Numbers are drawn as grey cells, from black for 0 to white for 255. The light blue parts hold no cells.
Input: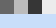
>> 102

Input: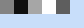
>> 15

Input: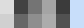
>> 103

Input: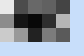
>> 153

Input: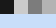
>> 24

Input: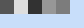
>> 222

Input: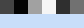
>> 161

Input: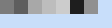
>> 189
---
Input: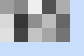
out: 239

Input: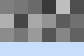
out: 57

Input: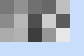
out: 112

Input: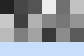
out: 237

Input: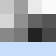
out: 158

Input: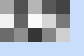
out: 182

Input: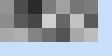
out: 161

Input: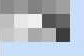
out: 130
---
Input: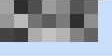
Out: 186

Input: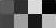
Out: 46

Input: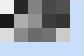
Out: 173

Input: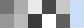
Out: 172

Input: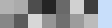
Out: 171

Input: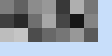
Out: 41
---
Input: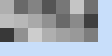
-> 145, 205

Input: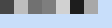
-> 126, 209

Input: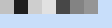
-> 225, 225

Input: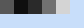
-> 42, 212

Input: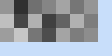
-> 64, 198

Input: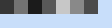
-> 88, 199

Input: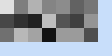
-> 190, 224

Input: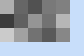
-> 149, 203

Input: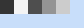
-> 78, 244

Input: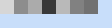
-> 56, 214
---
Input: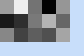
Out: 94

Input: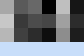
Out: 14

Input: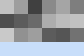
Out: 92

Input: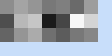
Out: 92

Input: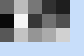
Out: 149

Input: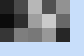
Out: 120

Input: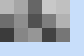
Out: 150

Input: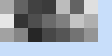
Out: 85

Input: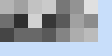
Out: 132

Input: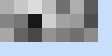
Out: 126
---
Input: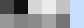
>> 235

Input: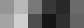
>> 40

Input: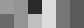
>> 119

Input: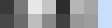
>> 182

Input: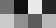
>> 233

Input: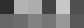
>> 199

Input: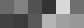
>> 217
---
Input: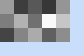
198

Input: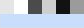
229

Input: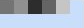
144

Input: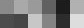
199

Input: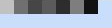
126

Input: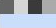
170

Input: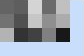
198

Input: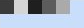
170

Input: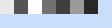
232

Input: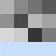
203
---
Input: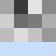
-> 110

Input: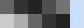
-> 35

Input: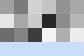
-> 38

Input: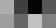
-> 63

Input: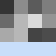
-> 183

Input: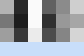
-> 48

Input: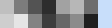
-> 162

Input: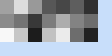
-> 173
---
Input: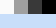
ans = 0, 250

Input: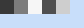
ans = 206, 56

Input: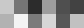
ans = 66, 178

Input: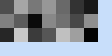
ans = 24, 38

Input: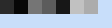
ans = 172, 42

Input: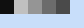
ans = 74, 15

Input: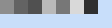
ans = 47, 141

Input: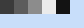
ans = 19, 59
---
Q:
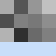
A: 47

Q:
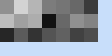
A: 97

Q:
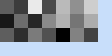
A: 1

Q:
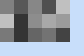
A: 101

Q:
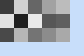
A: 116

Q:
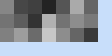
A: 141

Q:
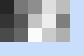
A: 251

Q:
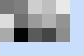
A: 90

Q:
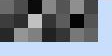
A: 53

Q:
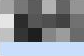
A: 133
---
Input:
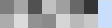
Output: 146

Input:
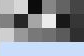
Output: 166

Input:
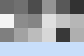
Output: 133

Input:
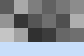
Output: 85

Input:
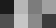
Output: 138

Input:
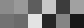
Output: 227

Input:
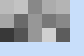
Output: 151

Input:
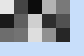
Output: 207

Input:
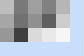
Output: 144

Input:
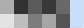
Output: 124
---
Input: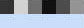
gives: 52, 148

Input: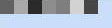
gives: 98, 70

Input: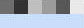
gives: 109, 233

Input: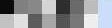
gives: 11, 238

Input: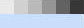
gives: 233, 55

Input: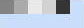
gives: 131, 52

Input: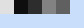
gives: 224, 96

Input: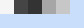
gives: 245, 199

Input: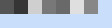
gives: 84, 135

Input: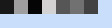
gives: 24, 65
